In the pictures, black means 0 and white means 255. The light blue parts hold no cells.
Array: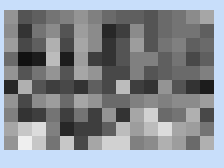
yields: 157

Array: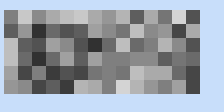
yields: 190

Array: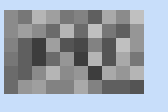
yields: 130

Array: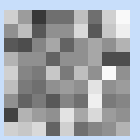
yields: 88

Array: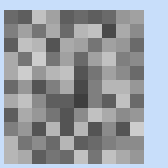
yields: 94

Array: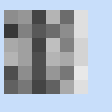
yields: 169

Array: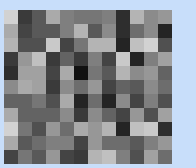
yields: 180

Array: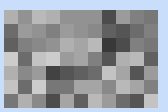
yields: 96
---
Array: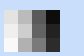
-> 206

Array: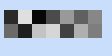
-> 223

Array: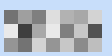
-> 62

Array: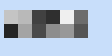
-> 185

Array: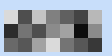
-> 116

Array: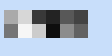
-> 215

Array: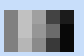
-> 193

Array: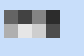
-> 66
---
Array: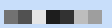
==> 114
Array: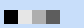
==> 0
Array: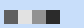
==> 95
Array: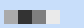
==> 170
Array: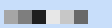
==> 166
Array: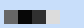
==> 102
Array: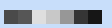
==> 74
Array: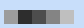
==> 156
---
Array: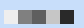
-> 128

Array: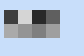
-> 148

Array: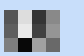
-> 8

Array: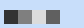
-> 127

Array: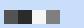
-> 43

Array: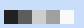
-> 93

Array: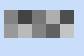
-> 186
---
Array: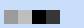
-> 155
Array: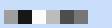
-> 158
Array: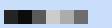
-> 36
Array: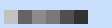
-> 193
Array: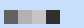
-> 98
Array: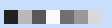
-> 33
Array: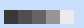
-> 56
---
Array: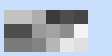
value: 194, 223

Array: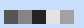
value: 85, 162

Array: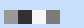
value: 153, 123

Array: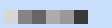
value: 215, 57

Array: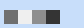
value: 111, 52

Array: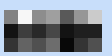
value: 130, 80

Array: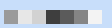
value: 154, 243
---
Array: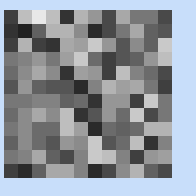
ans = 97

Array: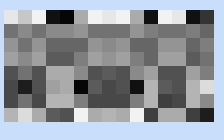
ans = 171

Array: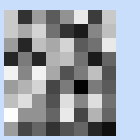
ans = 101

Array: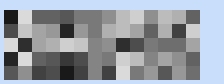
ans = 65

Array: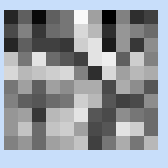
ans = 107
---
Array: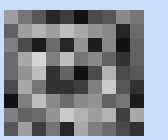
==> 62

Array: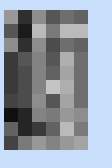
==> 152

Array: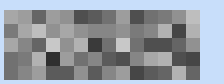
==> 157

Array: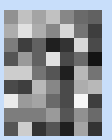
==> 51

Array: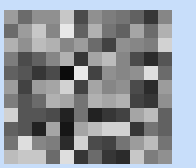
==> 199

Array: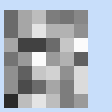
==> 228

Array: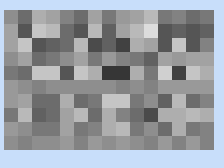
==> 142
